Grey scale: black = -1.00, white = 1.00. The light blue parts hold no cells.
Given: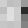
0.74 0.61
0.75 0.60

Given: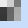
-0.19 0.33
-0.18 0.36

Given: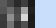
-0.15 -0.45
0.12 -0.39

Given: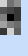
-0.45 -0.58
-0.99 -0.57

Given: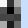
-0.99 -0.11
-0.45 -0.51

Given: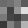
-0.49 0.17
-0.45 -0.52

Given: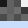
-0.25 -0.14
-0.20 -0.39
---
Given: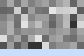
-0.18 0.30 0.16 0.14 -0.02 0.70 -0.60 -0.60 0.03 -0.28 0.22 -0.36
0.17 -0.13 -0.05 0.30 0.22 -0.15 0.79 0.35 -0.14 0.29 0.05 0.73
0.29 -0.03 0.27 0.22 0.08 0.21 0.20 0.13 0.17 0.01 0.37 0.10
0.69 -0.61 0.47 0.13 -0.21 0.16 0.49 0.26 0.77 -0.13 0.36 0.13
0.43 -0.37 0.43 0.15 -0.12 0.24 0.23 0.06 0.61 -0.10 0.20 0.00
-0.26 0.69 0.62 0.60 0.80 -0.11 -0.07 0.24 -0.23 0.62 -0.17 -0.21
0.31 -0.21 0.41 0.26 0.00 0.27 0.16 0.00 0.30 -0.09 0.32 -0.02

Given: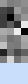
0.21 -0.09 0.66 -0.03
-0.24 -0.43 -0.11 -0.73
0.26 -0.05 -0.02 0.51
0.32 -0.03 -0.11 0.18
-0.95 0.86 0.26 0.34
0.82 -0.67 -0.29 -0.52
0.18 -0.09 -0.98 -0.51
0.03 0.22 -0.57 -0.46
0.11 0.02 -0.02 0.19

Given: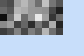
-0.50 -0.13 0.43 -0.25 -0.02 -0.44 0.02 -0.37 -0.53
-0.72 0.36 -0.42 -0.06 -0.65 -0.20 -0.48 0.25 0.08
-0.16 -0.58 0.25 0.82 0.21 -0.15 0.59 -0.12 -0.89
-0.76 -0.43 0.14 0.18 0.19 0.35 0.42 -0.32 -0.18
-0.34 -0.08 0.52 -0.13 0.21 0.44 0.26 -0.41 -0.32

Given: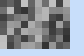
-0.20 -0.34 0.18 -0.60 0.09 0.27 0.25 -0.11 -0.46 0.51
-0.62 -0.02 -0.38 -0.20 0.41 -0.12 -0.50 -0.10 -0.35 0.49
-0.56 -0.31 -0.51 0.03 0.26 0.25 0.34 -0.34 0.34 -0.26
-0.36 0.24 -0.55 -0.25 0.12 0.36 -0.51 0.18 0.22 -0.31
0.10 -0.52 -0.41 0.42 0.36 -0.29 0.05 -0.04 -0.25 -0.50
0.15 0.05 0.07 0.43 0.27 -0.27 -0.59 -0.45 0.46 -0.12
0.48 -0.47 0.51 -0.13 0.35 -0.21 0.52 -0.44 -0.23 -0.37

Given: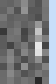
-0.09 -0.68 -0.15 -0.09 -0.19 -0.04 -0.15
-0.15 -0.05 -0.24 -0.35 -0.14 0.07 -0.16
0.02 -0.23 -0.32 0.13 -0.40 -0.04 -0.36
-0.38 0.11 -0.18 -0.39 -0.19 0.06 -0.12
0.03 0.76 -0.16 0.04 -0.34 0.00 -0.23
-0.47 0.81 -0.32 -0.06 -0.19 -0.47 -0.28
-0.02 0.24 -0.13 -0.42 -0.12 -0.10 -0.28
-0.35 0.54 -0.23 -0.47 -0.06 -0.13 -0.55
-0.27 0.19 -0.16 -0.24 -0.13 -0.22 -0.17
-0.08 -0.38 -0.28 -0.19 -0.20 -0.25 -0.07
-0.10 -0.31 -0.31 0.15 -0.35 -0.07 -0.23
-0.07 -0.35 -0.22 0.08 -0.13 -0.22 -0.19

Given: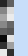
-0.65 0.83
0.25 -0.61
0.77 -0.93
-0.33 -0.26
-0.20 0.07
0.84 0.31
0.72 0.05
-0.25 -0.71
